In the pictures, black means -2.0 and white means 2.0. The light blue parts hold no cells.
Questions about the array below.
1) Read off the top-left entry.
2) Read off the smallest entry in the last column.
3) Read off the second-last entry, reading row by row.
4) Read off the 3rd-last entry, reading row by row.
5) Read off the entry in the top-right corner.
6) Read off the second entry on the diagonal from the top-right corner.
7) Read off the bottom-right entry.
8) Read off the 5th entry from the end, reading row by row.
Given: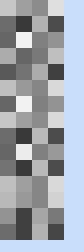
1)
1.1
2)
-1.0
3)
0.8
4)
-1.0
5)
1.5
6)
0.8
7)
-0.9
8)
-0.1

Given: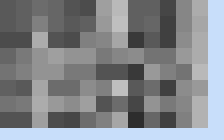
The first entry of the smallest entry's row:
-0.7
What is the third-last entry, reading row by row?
-1.0
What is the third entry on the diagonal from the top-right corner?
-1.0
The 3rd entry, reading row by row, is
-0.3
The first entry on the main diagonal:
-0.6
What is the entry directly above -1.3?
-0.9
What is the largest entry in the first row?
0.9
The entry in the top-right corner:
0.7
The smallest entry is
-1.3
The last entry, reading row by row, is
0.8
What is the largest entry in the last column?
0.9
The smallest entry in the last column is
0.4
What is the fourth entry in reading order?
-0.4
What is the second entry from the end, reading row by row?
0.0
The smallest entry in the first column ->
-0.8
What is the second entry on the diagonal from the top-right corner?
0.1
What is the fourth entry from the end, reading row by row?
-0.4
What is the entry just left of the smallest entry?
0.6

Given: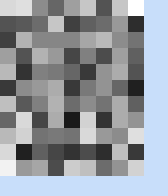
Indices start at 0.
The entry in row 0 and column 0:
1.4
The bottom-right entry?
1.3
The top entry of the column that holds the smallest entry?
0.5
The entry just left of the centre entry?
0.7
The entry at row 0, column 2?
0.2
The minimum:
-1.6
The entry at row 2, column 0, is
-1.0
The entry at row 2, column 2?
0.1
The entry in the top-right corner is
2.0
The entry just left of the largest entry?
1.1
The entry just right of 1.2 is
1.0
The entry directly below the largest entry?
-1.3
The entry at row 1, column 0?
-0.7
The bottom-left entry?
1.8
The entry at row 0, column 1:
1.5
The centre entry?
-1.1
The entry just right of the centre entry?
-0.1
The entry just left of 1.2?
-0.8
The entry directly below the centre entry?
-0.3
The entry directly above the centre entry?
-0.4
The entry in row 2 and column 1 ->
0.8
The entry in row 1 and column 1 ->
-0.6
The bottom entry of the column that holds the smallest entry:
1.2

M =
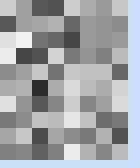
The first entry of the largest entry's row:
1.5
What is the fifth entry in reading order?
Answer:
1.2
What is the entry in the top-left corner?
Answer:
1.2
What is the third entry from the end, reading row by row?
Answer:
0.8
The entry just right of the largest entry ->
-0.2
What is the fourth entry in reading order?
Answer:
-0.7
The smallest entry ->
-1.3
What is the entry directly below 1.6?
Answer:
0.2
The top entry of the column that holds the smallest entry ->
-0.6
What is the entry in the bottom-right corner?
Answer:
0.9
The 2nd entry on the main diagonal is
0.5
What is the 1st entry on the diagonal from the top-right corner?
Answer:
1.1
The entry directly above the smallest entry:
1.1
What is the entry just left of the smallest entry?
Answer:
0.8
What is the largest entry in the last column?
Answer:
1.4
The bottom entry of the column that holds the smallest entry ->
-0.5
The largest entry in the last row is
1.7
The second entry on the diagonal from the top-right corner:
0.3
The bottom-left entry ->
0.0
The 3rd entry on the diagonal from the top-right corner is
0.4
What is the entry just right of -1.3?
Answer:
0.7

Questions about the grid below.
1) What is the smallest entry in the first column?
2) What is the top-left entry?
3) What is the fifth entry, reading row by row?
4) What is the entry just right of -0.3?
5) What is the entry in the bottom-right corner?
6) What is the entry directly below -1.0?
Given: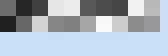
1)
-1.5
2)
-0.3
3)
1.7
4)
-1.4
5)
0.4
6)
1.3

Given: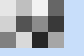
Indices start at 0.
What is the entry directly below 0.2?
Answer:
-1.4
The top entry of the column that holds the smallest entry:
1.8
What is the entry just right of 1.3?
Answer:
-0.7
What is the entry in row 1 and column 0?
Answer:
1.3
